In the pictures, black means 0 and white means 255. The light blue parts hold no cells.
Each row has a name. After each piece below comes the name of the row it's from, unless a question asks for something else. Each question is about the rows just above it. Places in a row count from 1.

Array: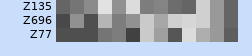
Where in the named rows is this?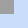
Z77, 8
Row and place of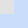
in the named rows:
Z135, 4
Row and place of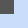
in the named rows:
Z77, 9
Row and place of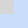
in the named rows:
Z696, 10
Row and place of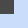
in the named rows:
Z696, 1
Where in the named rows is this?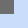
Z135, 9
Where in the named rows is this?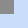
Z135, 3

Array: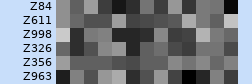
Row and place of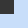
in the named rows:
Z84, 10
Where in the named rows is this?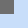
Z326, 8
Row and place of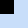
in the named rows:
Z963, 10
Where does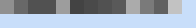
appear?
Z611
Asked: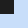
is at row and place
Z963, 1
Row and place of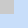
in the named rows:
Z998, 1
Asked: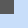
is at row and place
Z611, 9

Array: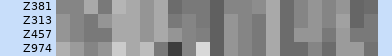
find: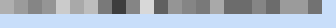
Z974
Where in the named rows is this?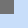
Z974, 23
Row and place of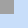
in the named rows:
Z313, 21
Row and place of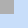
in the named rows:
Z974, 1
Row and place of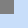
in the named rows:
Z457, 11
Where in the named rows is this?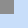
Z381, 15

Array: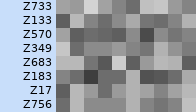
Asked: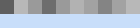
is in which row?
Z17
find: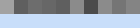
Z570
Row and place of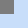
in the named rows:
Z349, 10
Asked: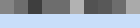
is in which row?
Z183
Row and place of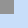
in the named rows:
Z349, 9
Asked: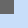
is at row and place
Z570, 4
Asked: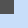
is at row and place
Z183, 7

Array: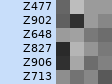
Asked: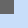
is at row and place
Z477, 1
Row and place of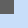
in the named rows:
Z902, 1
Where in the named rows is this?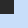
Z827, 1
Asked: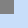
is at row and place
Z906, 4
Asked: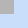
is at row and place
Z827, 2
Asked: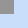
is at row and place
Z827, 3
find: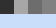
Z906

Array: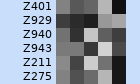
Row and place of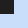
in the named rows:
Z929, 3
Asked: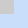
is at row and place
Z211, 3

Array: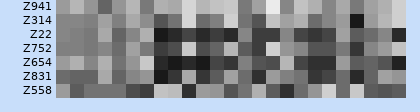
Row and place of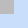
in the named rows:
Z558, 9
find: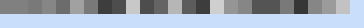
Z752
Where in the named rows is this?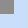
Z314, 7
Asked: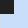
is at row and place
Z654, 25

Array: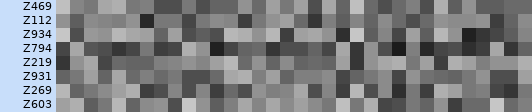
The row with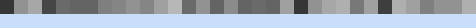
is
Z219
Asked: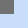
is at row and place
Z931, 27
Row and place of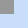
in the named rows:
Z934, 3
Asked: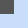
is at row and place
Z794, 3

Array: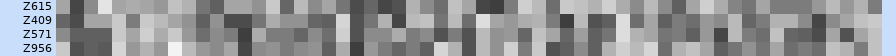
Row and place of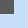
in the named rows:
Z956, 4
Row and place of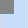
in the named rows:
Z615, 49
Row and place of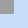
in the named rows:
Z571, 38

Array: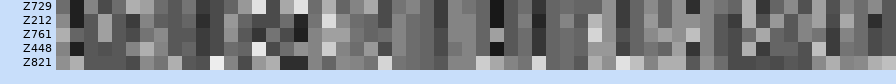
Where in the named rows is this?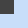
Z448, 41
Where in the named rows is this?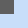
Z212, 8
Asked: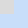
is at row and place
Z212, 20
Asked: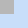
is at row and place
Z212, 39
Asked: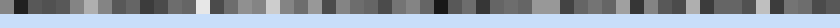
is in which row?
Z448
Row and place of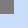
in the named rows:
Z212, 34

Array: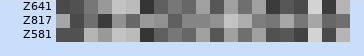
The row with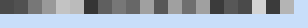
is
Z641
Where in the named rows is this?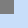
Z817, 15
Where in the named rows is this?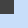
Z581, 18
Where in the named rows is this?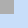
Z817, 14

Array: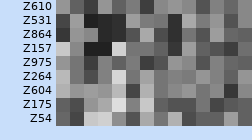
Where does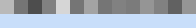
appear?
Z264
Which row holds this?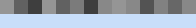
Z610
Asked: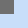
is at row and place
Z157, 14
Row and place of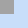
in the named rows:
Z264, 7
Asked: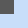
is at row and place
Z175, 13
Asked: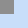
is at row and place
Z54, 5

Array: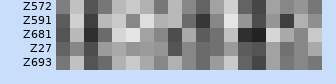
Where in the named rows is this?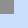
Z591, 19
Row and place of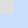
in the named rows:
Z591, 7
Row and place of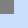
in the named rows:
Z572, 1

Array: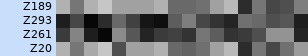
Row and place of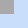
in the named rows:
Z20, 3
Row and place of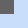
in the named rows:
Z20, 10

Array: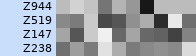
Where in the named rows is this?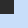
Z519, 8
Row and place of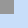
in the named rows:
Z944, 6
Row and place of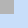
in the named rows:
Z944, 5
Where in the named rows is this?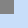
Z147, 10
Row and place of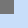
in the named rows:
Z944, 4

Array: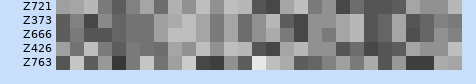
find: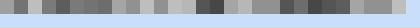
Z426
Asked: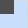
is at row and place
Z666, 26
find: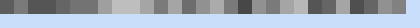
Z666
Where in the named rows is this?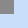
Z373, 4
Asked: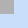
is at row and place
Z721, 9

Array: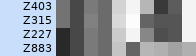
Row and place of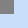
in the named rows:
Z315, 3
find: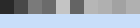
Z883
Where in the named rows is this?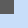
Z403, 9

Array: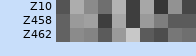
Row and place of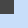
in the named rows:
Z10, 10
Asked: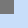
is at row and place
Z462, 9
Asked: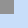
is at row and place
Z10, 9
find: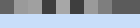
Z458
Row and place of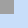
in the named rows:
Z458, 3
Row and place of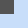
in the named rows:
Z10, 1

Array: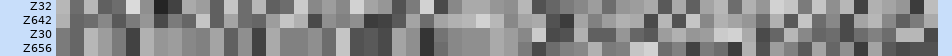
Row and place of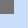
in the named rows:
Z30, 28
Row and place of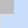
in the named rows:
Z32, 63

